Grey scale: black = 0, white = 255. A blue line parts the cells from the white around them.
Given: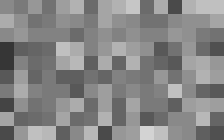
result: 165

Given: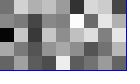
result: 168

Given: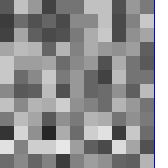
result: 225

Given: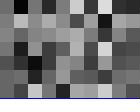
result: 102

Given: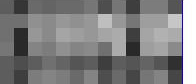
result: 93
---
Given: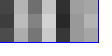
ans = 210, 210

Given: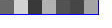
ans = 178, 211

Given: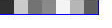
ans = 138, 244

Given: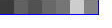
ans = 104, 205

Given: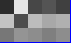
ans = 188, 229

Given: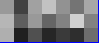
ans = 101, 208

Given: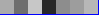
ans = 40, 199
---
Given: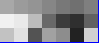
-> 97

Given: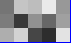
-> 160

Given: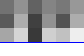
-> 173

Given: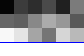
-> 88

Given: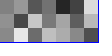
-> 185

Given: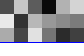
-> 123
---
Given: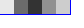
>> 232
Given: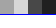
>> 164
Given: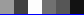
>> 155
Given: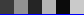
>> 59
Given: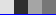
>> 225
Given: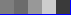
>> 126
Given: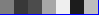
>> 126
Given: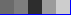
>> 107
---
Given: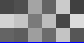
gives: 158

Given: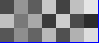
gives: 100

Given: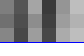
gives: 157

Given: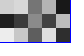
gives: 94

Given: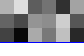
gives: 170

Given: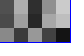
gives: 152

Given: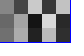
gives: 34

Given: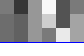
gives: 151

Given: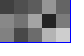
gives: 108

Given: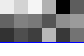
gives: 62
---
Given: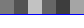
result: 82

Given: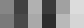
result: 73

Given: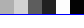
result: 210

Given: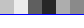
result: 236

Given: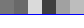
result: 105

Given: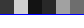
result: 208

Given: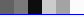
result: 121

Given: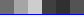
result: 165
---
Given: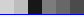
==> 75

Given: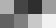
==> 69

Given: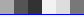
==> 84

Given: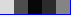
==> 43

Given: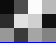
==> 18

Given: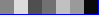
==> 79

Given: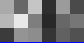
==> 47
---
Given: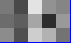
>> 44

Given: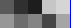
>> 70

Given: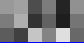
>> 30

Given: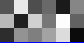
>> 253

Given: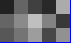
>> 130

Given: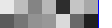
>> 105

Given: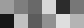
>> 222
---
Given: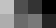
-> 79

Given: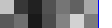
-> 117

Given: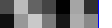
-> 1

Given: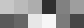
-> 47

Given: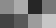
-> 171

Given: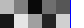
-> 9

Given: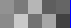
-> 182
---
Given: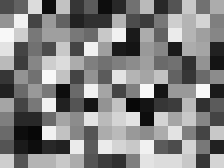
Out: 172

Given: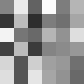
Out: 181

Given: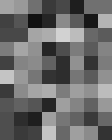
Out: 112

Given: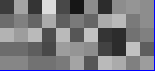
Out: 141

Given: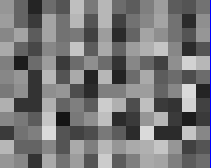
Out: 114

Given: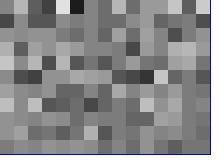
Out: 203

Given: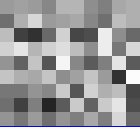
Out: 175
